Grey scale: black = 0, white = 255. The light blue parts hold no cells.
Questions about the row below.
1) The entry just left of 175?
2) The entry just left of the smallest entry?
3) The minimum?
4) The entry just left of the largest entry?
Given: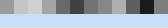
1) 135
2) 95
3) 26
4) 197

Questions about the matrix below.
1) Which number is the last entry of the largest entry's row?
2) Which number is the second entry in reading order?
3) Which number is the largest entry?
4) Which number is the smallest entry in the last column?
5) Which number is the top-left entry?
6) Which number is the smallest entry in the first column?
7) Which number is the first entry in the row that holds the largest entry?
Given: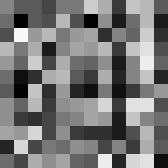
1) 47
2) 90
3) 248
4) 15
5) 132
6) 36
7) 79

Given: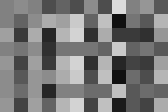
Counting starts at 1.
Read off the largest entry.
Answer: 220
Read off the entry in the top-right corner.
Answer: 88
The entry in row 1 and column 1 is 129
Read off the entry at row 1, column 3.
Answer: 129
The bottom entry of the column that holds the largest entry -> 27
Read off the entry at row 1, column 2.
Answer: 140
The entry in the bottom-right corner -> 172
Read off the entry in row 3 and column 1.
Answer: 160
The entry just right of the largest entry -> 129
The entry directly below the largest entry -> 16
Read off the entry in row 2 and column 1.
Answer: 129
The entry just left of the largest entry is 77
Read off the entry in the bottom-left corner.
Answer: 150
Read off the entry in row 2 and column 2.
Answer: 99

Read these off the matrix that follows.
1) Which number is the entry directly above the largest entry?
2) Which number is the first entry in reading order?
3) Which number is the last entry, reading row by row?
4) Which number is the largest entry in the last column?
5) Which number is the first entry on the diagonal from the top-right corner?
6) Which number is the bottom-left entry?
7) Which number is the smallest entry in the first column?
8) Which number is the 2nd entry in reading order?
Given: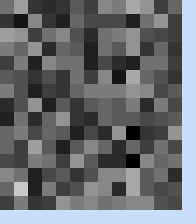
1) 113
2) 113
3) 72
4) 147
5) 102
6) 62
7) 32
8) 157

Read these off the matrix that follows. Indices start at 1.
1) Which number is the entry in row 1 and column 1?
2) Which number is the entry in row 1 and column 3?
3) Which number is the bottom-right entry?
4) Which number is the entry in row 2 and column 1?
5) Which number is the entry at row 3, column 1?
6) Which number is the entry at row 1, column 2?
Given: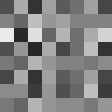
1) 79
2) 51
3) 150
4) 130
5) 235
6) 171

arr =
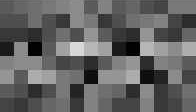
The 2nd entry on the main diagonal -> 79
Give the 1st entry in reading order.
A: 91
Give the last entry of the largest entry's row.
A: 172
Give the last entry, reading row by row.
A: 102
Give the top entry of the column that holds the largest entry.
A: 139
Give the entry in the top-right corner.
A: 120
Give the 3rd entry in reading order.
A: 111
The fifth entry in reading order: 130
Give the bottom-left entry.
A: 68
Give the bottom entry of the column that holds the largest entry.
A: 56
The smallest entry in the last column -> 45
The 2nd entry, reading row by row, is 102
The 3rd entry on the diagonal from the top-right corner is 68
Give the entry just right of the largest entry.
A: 183
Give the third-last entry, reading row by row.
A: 56
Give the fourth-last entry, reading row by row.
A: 130
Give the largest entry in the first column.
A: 149
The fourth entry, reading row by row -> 120
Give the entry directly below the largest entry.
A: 79

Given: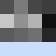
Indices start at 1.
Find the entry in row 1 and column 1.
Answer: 80
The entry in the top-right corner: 61
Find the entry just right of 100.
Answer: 112
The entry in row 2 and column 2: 145

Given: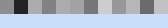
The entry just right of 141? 35
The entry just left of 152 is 205
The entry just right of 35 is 172
